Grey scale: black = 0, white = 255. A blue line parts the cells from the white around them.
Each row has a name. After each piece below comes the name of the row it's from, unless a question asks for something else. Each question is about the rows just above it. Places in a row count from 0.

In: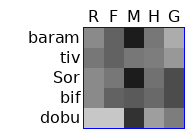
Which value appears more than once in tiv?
[119]
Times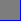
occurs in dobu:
1
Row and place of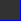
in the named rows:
dobu, 2
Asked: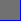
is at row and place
Sor, 3

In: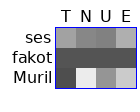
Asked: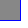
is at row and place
ses, 1
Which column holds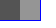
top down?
U
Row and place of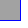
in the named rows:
ses, 0
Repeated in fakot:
[84]
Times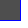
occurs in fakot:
0
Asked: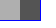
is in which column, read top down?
E

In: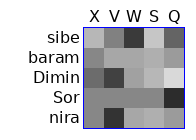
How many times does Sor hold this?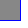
4
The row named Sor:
[135 135 135 135  44]
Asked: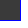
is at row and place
sibe, 2
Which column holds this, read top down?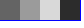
Q
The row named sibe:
[183 129  58 198 100]
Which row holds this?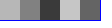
sibe

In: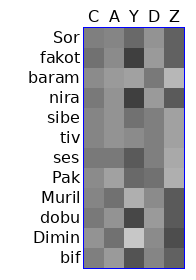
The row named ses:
[121 121  90 127 169]
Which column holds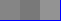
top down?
C

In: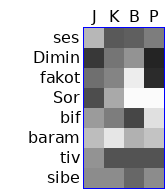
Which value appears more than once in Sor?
[251]
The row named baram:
[189 230 177 195]
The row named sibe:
[140 140 103 140]
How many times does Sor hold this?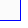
2
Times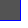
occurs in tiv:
3
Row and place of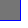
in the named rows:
Dimin, 1
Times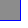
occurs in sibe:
3

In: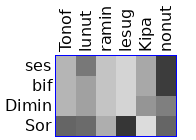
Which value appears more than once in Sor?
[101]
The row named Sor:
[101 107 174  54 220 101]

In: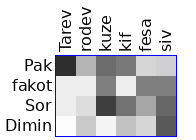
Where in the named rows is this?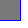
Pak, 3
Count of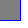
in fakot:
3
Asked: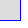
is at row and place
Sor, 1
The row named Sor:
[237 221  62 114 167 102]
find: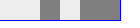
fakot
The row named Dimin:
[252 201 244 194 214  89]
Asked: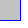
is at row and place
Dimin, 3

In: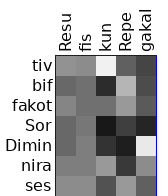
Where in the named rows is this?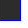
bif, 2
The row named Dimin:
[104 126  51  30 233]
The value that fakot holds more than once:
[112]
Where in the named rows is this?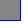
fakot, 0
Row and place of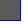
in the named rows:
fakot, 4
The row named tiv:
[146 140 241  96  69]

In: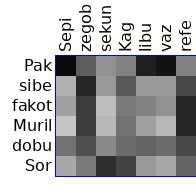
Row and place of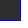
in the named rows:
Sor, 2
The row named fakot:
[160  60 190 122 129 145  39]
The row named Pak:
[ 11  94 145 129  32  19 129]
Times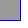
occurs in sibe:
3

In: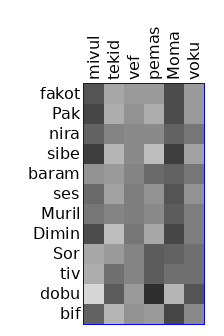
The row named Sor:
[167 154 132  92  98 112]
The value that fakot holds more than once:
[154]
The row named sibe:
[ 62 181 138 189  62 161]

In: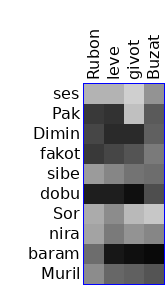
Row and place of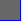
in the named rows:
Muril, 1
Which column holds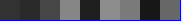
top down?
leve

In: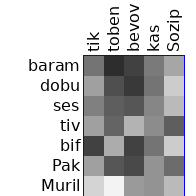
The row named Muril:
[212 243 154 147 186]
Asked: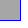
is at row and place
baram, 4
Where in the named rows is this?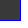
dobu, 2

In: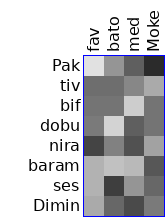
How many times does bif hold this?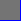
3
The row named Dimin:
[170 103  74 122]

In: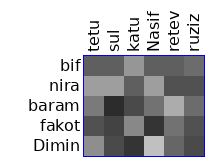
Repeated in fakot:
[81]
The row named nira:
[158 158  95 158  81  81]
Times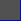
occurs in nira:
2
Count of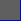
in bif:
4

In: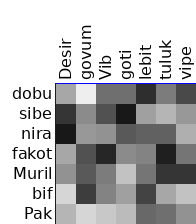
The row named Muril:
[146  89 124 194 117  53  53]
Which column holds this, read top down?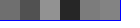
Vib

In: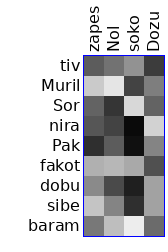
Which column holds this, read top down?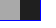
soko
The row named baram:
[120 190 237 107]

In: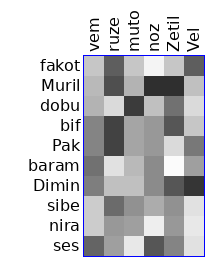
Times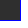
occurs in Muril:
2
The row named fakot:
[198  94 198 244 198  94]
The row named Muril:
[185  79 179  47  47 192]
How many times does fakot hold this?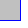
0

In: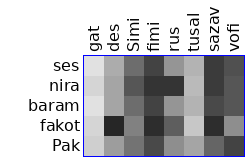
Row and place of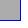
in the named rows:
ses, 1
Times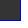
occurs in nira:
2
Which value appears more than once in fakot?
[45]

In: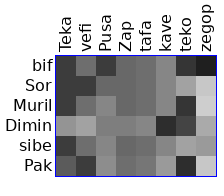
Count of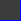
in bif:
2
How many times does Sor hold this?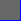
2

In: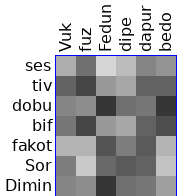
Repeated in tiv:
[98]
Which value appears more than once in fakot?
[180]
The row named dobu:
[133 141  54 112 119  54]
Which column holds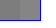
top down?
Vuk
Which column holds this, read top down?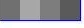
dipe
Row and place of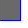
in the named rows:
Sor, 2

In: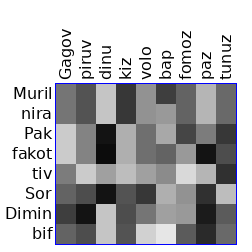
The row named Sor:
[ 99  77  19  83  55 175 146  48 189]
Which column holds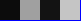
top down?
dinu
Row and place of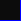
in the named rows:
fakot, 2

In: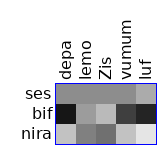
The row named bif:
[ 22 156 186  63  36]
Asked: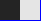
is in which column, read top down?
luf
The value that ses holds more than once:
[141]
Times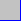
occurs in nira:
2

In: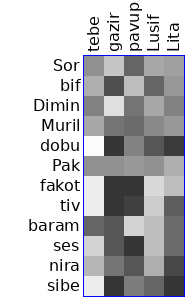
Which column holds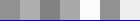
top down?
tebe
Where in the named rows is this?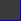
dobu, 4
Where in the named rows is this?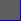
tiv, 4
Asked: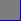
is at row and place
sibe, 2
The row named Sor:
[145 198 101 168 160]
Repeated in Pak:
[145]

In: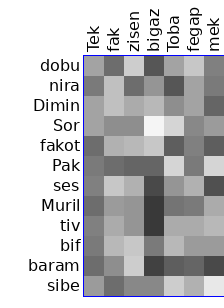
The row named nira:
[122 192 109 149  86 163 122]
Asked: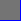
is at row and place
Muril, 4
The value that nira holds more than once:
[122]
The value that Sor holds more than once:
[142]

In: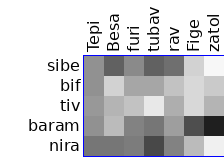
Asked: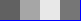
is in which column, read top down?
tubav
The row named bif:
[145 210 166 166 194 216 202]
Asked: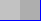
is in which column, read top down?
rav
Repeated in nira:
[118]
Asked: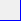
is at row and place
nira, 6

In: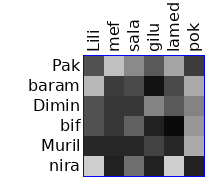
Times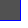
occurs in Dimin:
1
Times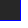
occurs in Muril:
4
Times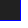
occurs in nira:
3
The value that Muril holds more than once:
[39]
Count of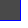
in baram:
2
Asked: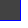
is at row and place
Muril, 3

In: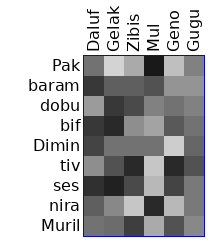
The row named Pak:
[114 211 170  25 191 129]
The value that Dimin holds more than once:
[114]
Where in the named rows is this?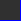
ses, 0
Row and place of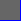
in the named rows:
Dimin, 5
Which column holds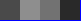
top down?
Zibis
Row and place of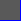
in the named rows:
bif, 4
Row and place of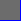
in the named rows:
Muril, 1

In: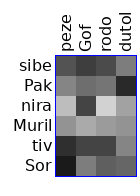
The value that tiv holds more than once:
[68]
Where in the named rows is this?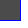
sibe, 2
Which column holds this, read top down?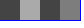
Gof

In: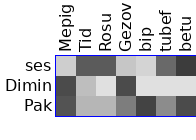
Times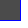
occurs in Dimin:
2
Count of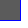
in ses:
2
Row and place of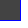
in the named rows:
Pak, 4
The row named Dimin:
[ 75 190 224  75 224 224 224]
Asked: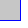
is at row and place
ses, 3
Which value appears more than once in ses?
[91]

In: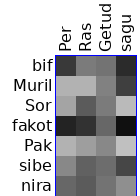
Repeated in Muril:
[178]
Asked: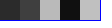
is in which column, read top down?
sagu
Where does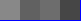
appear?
sibe

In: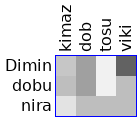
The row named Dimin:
[198 160 241  98]
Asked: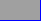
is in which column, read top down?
dob
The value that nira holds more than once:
[190]
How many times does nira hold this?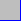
3
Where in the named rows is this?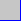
Dimin, 0

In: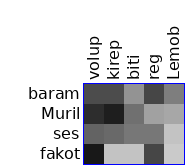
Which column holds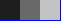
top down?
kirep
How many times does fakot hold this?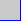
1
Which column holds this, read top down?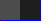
kirep
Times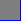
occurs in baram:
1
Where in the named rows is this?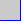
fakot, 4

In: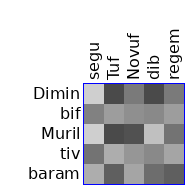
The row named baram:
[173  95 165 109  95]
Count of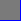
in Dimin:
2
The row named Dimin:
[207  74 122  74 122]
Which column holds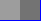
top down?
regem

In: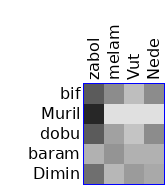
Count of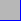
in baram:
0
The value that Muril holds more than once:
[224]
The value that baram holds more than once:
[177]
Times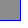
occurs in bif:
2
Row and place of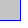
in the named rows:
dobu, 2
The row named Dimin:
[111 183 155 169]

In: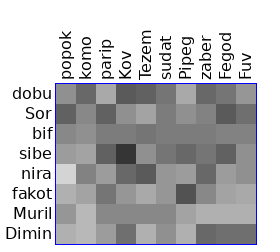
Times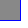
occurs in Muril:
4
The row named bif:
[136 144 124 124 117 124 124 124 130 130]
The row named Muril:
[150 184 136 136 136 136 163 176 176 176]

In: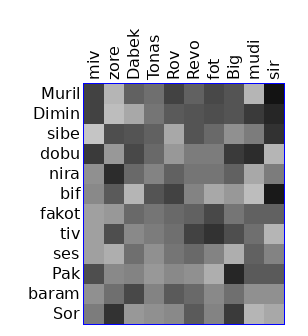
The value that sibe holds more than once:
[84]
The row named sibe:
[197  78  84  97 168  84 105 144 124  50]
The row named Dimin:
[ 66 189 168 117  90  84  78  84  58  38]

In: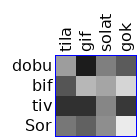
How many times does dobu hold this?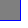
1
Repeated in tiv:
[48]
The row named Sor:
[119  97 142 235]
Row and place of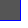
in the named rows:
bif, 0
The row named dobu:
[157  28 127  91]
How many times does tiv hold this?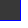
1

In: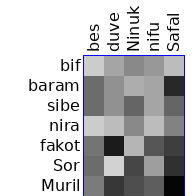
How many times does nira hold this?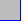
2
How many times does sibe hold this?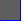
0
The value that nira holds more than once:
[188]
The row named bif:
[204 165 137 152 188]
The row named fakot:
[116  27 181  86  62]
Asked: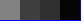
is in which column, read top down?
Safal

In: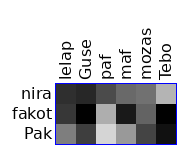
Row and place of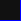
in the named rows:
Pak, 5
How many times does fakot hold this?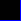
2

